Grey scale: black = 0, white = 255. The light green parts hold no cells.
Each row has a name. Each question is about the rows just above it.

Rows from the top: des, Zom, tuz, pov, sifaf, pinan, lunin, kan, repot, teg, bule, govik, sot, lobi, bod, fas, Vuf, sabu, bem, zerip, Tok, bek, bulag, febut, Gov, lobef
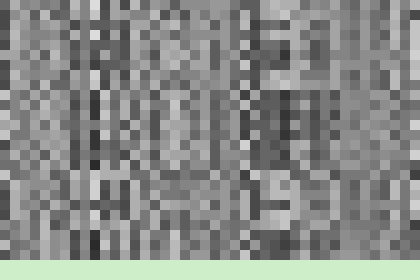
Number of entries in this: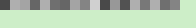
18
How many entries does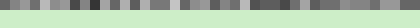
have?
42
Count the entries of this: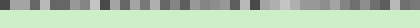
42
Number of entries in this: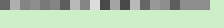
21
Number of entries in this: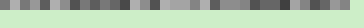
35

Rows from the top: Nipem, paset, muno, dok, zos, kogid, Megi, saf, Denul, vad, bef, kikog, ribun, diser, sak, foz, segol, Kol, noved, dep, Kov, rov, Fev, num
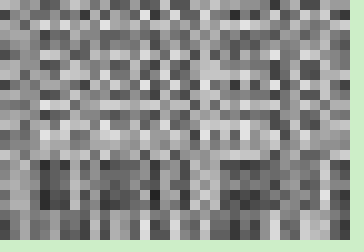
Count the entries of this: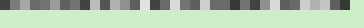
35
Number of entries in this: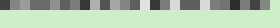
27
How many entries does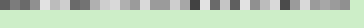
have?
35
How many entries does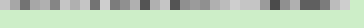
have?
35
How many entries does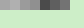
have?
7

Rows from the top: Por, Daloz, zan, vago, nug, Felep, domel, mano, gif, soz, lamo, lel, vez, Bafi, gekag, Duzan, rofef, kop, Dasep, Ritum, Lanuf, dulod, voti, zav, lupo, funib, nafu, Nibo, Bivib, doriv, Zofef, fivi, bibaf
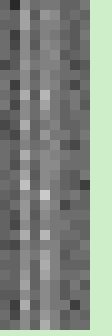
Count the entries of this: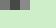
3
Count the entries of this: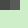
2
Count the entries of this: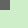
1
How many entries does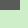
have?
2
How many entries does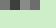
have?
4
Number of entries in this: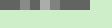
9

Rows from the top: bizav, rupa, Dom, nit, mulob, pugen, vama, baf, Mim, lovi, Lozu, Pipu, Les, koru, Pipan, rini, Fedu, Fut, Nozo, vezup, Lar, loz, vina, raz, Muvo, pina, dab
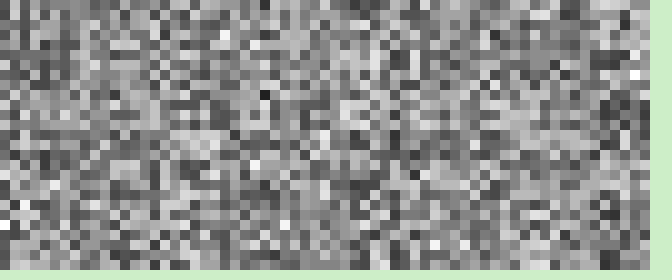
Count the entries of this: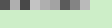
9
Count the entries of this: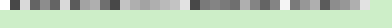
37
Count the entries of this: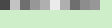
10

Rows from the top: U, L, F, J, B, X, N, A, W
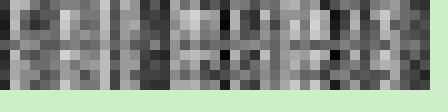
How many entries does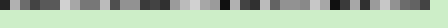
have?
43
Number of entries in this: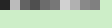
10
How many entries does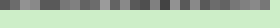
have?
27

